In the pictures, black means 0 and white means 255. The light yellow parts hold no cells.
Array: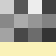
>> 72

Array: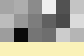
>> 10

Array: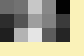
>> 179

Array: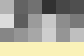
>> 149

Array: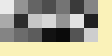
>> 108

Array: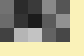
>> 181

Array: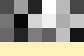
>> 35
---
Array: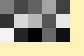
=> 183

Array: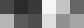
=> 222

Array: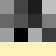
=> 82

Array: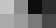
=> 155

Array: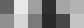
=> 41

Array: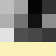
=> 115
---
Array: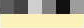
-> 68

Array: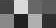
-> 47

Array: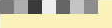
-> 101

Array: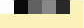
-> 41

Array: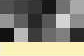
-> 23

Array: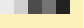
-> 76
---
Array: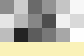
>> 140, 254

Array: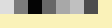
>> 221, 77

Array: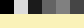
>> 0, 69

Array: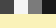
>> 69, 25

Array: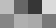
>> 190, 121

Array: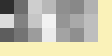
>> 46, 190

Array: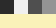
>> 43, 148

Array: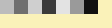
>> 188, 17

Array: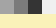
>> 164, 240
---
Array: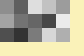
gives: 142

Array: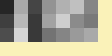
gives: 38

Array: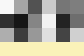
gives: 248

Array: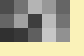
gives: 76

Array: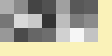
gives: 175

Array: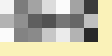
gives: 243
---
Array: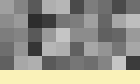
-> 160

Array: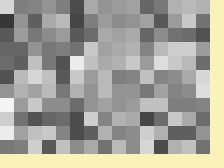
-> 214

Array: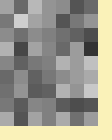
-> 163

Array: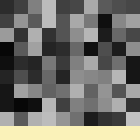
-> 44

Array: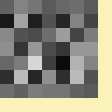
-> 97
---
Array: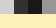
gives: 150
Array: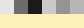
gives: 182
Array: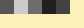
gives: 66
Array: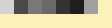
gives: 160
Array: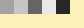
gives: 39
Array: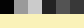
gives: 56
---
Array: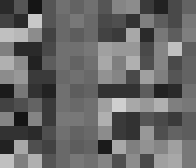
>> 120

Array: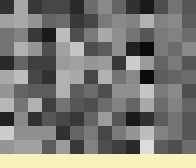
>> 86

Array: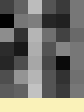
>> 112

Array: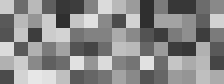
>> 69

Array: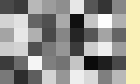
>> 73
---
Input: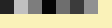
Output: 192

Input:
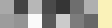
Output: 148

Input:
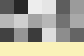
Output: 149

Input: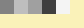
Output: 190

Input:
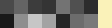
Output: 142

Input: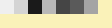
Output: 212

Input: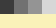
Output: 113
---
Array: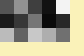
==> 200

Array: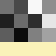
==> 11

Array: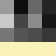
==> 84

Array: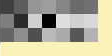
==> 170

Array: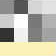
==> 240

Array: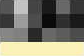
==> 104

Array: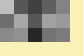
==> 38
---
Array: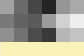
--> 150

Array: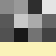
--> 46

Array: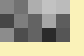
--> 194

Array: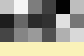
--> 2

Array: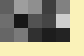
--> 62

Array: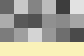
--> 61

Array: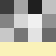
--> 31

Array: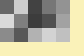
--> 119
